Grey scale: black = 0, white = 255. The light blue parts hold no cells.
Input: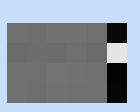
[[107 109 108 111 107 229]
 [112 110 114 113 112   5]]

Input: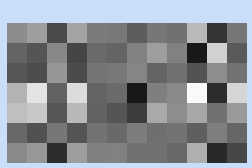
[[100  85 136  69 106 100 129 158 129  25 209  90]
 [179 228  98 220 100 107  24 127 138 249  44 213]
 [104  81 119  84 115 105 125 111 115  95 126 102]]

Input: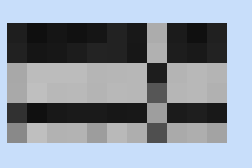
[[ 33  21  23  28  35  34  23 177  29  25  34]
 [169 191 184 185 180 184 183  86 182 184 177]
 [137 191 178 179 157 185 174  79 170 174 163]]

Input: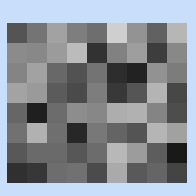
[[139 136 155 187  50 129 158  61 136]
 [163 154  91  74 125  56  85 180  71]
 [113 177 111  39 120 100  84 181 161]
 [ 48  55 109 113  75 170  89 101  68]]

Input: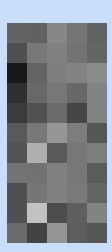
[[ 80 120 129 115 101]
 [ 48 104 119 103 131]
 [ 89 120 150 125  86]
 [115 114 129 119  91]
 [ 80 194  76  95 131]]

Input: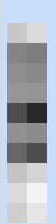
[[133 125]
 [151 149]
 [145 139]
 [196 212]
 [206 229]]

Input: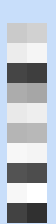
[[236 245]
 [172 166]
 [181 184]
 [ 83  77]
 [ 66  48]]

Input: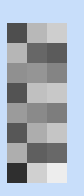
[[182 103  91]
 [ 83 192 200]
 [ 87 173 197]
 [ 47 208 237]]

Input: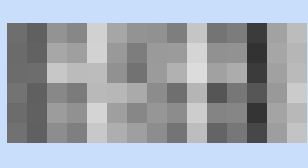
[[107  98 167 159 210 153 125 154 155 213 145 146  50 166 182]
 [115  96 136 123 185 183 170 140 111 181  85 119  86 153 203]
 [113  96 141 127 200 174 159 141 116 189 100 119  71 158 195]]
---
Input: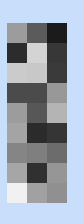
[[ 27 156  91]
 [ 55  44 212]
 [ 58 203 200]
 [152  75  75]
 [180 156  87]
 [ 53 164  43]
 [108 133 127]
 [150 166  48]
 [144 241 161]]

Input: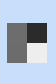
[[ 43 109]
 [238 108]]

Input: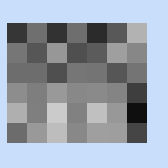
[[178  54 111  50 110  43  88]
 [135 118  86 151  79  91 159]
 [116 109 109  79 118 116  86]
 [ 62 141 126 153 136 138 132]
 [ 15 175 127 203 129 192 152]
 [ 69 108 153 189 136 159 158]]

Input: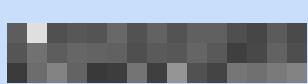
[[ 74  93 223  80  87  84 104  82  98  83  96  96  79  70  91]
 [ 78  85 113  93 102  99  97  79  90  87 101  89  63  72  98]
 [131  59 109 131  99  57  61 116  63 149  81  68 118 112 122]]

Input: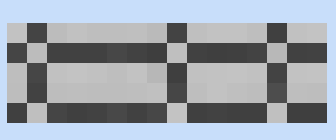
[[195 194  68 188 193 190 190 191 186  67 191 194 194 190  64 193]
 [ 66  69 188  65  65  65  71  66  62 191  65  63  64  67 184  65]
 [195 190  70 193 195 193 190 194 183  63 193 194 195 193  67 194]
 [189 189  66 189 190 189 189 190 192  70 190 194 191 189  77 190]
 [ 63  64 191  69  64  66  72  65  71 195  64  66  64  64 192  63]]

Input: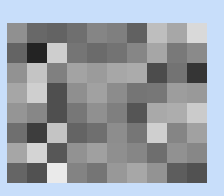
[[217 144 104  99 111 133 127  97 190 167]
 [138 100  35 206 117 107 115 134 166 121]
 [ 53 146 196 128 163 155 167 171  76 115]
 [153 166 207  79 143 161 140 117 119 157]
 [203 149 135  79 119 144 127  85 169 173]
 [161 111  61 196 100 111 141 118 207 133]
 [135 166 212  87 146 160 143 134 110 145]
 [ 81 101  81 234 131 117 152 167 147  93]]
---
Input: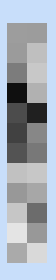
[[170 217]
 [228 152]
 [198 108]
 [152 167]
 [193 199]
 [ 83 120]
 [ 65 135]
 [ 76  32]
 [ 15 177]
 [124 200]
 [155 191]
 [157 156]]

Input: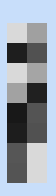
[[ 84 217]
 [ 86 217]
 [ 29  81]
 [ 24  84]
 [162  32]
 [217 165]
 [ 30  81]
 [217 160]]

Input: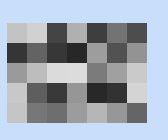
[[197 119 110 156 182 151 101]
 [200  94  57 150  40  50 212]
 [154 189 219 220 123 160 202]
 [ 53  99  55  39 157  82 147]
 [195 209  68 176  62 115  77]]

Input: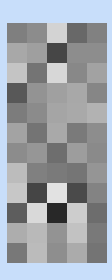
[[120 187 142 171 116]
 [173 185 147 194 121]
 [ 93 217  40 205 109]
 [199  69 226  74 131]
 [188 128 122 117 149]
 [140 150 110 157 138]
 [163 116 169 122 141]
 [124 139 165 169 178]
 [ 88 147 160 168 134]
 [196 116 215 136 162]
 [168 159  70 141 141]
 [127 140 211 104 129]]

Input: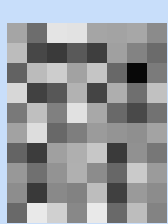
[[105 233 208 136 233 105 189 131]
 [141  57 137 130 189  64 154 140]
 [152 112 147 176 140 103 202 155]
 [100  60 160 175 199  58 145 119]
 [162 221 104 126 155 148 143 163]
 [121 191 128 225 168 105  73 114]
 [215  65  87 178  68 174 111 193]
 [ 98 187 205 162 197 104   8 123]
 [188  71  58  89  62 160 131 107]
 [165 109 228 226 165 163 167 139]]

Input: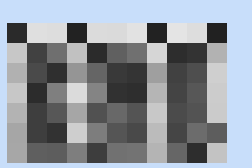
[[167  95  93 126  61 113 115 180 102  45 195]
 [166  62  50 206 125  85  73 187  69 108  93]
 [179  62  87 166  81 104  84 200  75  83 203]
 [199  44 127 219 132  49  46 181  68  87 204]
 [177  74  47 149 101  57  52 159  65  78 207]
 [199  65 111 193  43  96 112 214  45  51 178]
 [ 42 223 221  34 219 218 226  34 228 221  33]]

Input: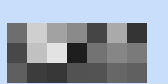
[[ 95  60  55  82  83 103  96]
 [ 72 193 227  30 115 134 122]
 [110 207 162 138  69 170  52]]

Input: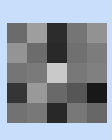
[[114 120  40 120 103]
 [ 53 153 105  86  24]
 [117 122 201 120 128]
 [148 108  41 112 124]
 [107 158  44 117 146]]
